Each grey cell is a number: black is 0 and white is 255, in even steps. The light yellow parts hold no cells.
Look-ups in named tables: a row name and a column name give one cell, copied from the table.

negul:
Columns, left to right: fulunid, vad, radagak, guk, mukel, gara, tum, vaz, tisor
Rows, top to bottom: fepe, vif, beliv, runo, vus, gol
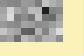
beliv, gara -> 194
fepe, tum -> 194
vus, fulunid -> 197
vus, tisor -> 219
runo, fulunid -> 154
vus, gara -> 177
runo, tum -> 144
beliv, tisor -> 158
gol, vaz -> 177
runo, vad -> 142
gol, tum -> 175
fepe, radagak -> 133
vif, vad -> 210
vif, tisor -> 137
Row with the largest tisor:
vus

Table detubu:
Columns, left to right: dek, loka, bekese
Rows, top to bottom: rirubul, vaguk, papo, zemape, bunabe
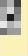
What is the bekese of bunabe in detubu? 156
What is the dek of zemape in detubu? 231
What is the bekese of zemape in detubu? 204
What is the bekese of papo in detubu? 135
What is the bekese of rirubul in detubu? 63
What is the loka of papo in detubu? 30
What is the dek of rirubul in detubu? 133
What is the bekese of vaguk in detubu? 119
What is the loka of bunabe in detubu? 154
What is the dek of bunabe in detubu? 116
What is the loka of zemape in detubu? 178
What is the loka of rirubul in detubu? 177
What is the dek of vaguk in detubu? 172
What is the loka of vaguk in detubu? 215

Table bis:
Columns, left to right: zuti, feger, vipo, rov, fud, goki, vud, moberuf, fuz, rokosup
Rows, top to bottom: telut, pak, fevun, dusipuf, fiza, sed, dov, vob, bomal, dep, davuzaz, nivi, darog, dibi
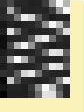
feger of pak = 173
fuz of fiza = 106
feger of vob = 41
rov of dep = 33
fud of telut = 33
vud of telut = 60
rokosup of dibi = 37
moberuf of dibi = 223
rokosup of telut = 181
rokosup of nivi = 242
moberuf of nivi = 50
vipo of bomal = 253
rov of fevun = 236
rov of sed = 44
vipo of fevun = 120
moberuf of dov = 30

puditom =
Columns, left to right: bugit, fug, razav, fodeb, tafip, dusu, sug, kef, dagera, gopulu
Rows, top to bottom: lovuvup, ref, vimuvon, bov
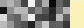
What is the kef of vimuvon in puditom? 46
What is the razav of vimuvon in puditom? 98
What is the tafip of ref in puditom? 94
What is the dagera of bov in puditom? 99
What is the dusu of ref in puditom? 134
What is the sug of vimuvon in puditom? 65
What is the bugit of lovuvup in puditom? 160
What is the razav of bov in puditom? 97
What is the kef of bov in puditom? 93
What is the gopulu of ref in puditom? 180
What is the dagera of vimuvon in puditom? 189
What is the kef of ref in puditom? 37
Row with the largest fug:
lovuvup

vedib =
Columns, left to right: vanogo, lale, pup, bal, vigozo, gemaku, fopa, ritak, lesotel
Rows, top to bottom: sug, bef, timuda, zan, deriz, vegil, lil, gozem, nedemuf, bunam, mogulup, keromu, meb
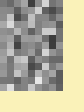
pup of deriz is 181
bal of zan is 148
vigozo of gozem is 155
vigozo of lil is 140
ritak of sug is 116
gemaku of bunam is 93

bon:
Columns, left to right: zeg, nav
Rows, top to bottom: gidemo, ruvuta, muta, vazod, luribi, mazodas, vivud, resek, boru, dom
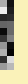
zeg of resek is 176
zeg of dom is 154
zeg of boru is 47
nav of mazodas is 128
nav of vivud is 15
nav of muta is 45
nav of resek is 4
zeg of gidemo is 174

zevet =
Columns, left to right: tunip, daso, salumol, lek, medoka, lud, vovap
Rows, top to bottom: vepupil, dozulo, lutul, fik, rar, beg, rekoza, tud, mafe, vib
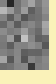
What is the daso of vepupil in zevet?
38
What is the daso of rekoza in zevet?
94
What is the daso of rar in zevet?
123
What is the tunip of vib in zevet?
109
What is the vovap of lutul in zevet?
132
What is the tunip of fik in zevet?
104
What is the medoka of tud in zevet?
101
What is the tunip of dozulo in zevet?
183
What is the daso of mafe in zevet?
88
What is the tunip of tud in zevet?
129
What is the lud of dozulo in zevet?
115
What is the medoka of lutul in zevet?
108
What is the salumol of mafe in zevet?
137
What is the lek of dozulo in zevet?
156
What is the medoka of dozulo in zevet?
95
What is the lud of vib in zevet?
127
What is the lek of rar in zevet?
157
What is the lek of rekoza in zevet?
130
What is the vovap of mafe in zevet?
136
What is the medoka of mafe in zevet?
134
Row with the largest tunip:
dozulo

